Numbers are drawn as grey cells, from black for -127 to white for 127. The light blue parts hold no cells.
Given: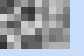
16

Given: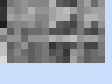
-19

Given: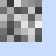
41

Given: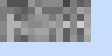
49

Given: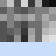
-56

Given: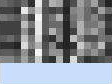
5
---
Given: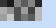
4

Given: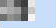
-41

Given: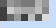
9

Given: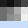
-85

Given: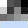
-57

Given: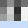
-45

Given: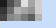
-5

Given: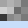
36

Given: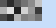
-40

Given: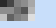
0
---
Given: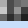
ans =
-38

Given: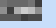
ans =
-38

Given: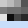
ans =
-59

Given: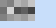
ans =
39

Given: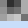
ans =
71

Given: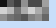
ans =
-24

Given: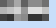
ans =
23
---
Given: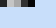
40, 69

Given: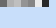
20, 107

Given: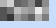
38, 106

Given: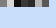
-70, 87

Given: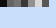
-71, 88

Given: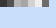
38, 111

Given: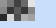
-37, 99

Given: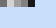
30, 83

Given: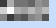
32, 127
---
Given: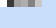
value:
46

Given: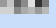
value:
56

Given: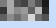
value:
86

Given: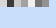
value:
111

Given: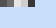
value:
102

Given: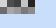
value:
25

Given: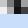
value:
43

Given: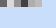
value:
-61
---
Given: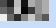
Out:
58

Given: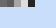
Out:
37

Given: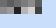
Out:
-18

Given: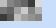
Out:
-10

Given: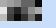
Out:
16

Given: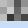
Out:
-41
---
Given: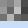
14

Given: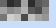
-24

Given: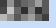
-65

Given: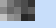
35

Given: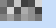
3

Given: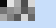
-119

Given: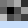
-9

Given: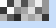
123

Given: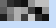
-23

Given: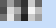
-36
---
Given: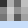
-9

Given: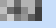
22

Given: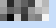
-30

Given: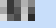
91

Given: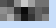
0

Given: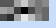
-53

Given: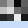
-89

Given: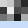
-11
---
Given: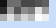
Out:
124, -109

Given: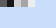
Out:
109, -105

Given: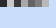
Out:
72, -84

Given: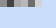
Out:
82, -60

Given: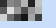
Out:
94, -107

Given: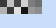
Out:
96, -106

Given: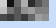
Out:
78, -110

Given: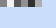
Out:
113, -79
